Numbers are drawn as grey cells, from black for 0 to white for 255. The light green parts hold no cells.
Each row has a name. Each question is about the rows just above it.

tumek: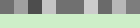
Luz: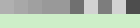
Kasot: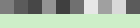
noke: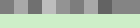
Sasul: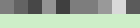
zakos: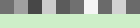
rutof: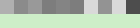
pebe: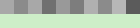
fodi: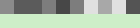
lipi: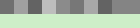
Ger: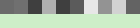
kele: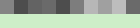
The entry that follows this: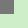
[168]
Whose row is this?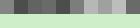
kele

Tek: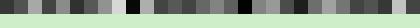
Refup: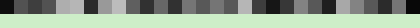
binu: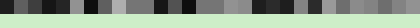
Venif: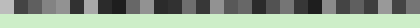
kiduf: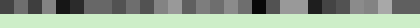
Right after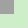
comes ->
[117]
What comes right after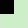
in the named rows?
[131]
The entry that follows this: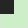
[146]
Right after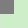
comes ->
[110]
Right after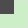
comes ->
[30]

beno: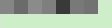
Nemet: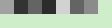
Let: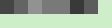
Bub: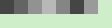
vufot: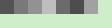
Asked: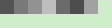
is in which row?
vufot
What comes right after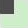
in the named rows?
[161]
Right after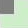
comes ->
[57]
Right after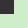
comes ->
[100]

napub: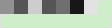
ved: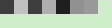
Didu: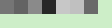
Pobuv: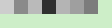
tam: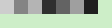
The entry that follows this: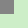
[180]
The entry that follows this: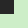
[199]
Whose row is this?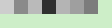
Pobuv
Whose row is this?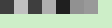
ved
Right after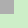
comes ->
[31]
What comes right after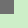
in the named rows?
[23]

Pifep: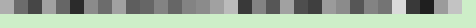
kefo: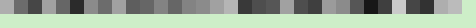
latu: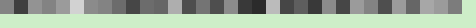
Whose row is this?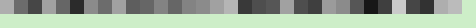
kefo
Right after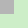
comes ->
[57]
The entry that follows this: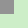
[131]

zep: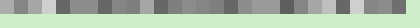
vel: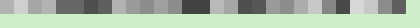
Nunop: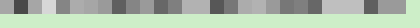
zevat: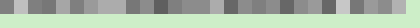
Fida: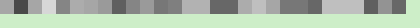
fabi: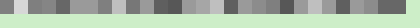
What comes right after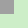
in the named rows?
[140]
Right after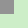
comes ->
[103]
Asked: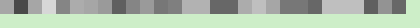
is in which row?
Fida
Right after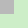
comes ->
[166]
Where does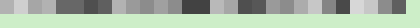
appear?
vel

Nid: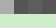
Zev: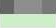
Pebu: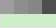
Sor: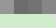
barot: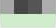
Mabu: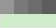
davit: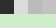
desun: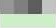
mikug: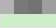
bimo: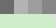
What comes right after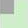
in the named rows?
[71]
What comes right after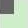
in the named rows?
[142]

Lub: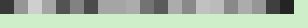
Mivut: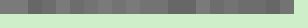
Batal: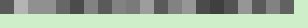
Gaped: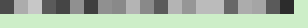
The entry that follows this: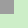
[90]
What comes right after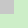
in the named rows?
[90]

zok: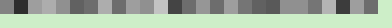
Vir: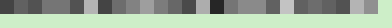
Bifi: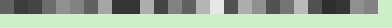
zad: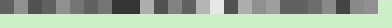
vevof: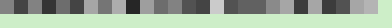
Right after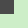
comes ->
[173]
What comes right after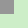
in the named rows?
[109]
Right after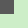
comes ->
[144]
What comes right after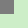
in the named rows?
[103]
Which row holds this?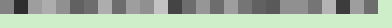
zok
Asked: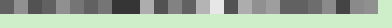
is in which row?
zad
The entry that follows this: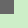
[74]

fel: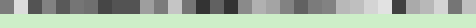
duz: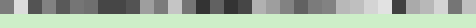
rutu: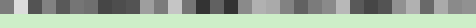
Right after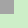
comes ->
[130]
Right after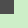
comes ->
[83]

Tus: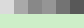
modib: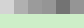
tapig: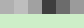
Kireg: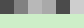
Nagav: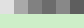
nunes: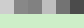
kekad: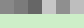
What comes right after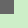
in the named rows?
[198]
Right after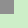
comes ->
[190]
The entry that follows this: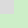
[169]
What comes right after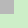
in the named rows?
[169]
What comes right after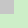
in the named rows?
[143]
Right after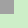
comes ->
[62]

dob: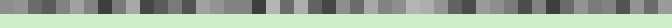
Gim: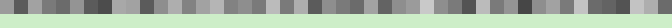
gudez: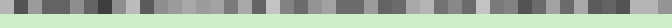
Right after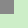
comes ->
[107]
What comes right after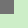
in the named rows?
[136]

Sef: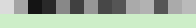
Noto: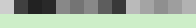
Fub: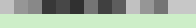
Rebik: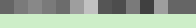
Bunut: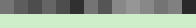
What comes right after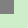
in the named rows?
[41]
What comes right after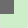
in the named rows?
[158]
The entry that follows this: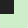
[41]
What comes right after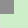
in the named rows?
[158]

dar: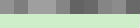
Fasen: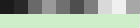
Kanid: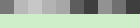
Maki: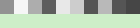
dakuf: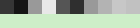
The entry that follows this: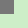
[185]
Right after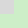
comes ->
[240]
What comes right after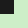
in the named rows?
[40]
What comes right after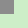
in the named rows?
[105]
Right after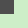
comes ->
[126]

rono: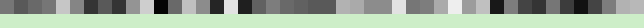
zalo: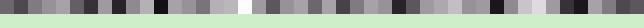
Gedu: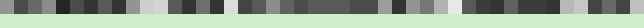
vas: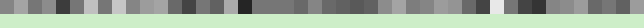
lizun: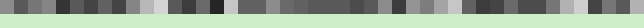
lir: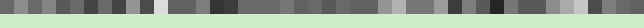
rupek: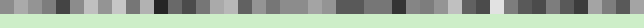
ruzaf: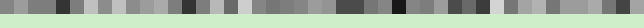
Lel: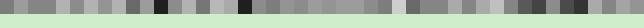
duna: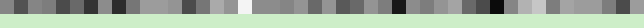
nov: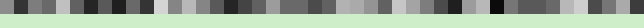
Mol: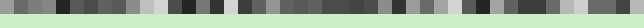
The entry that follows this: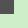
[133]
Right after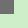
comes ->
[52]
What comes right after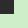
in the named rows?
[118]

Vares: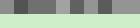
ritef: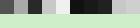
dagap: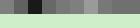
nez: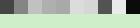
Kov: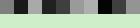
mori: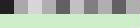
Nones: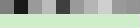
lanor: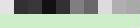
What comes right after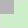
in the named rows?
[207]
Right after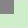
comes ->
[193]
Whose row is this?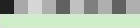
mori
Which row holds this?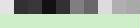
lanor
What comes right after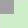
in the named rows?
[97]
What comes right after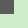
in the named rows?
[148]

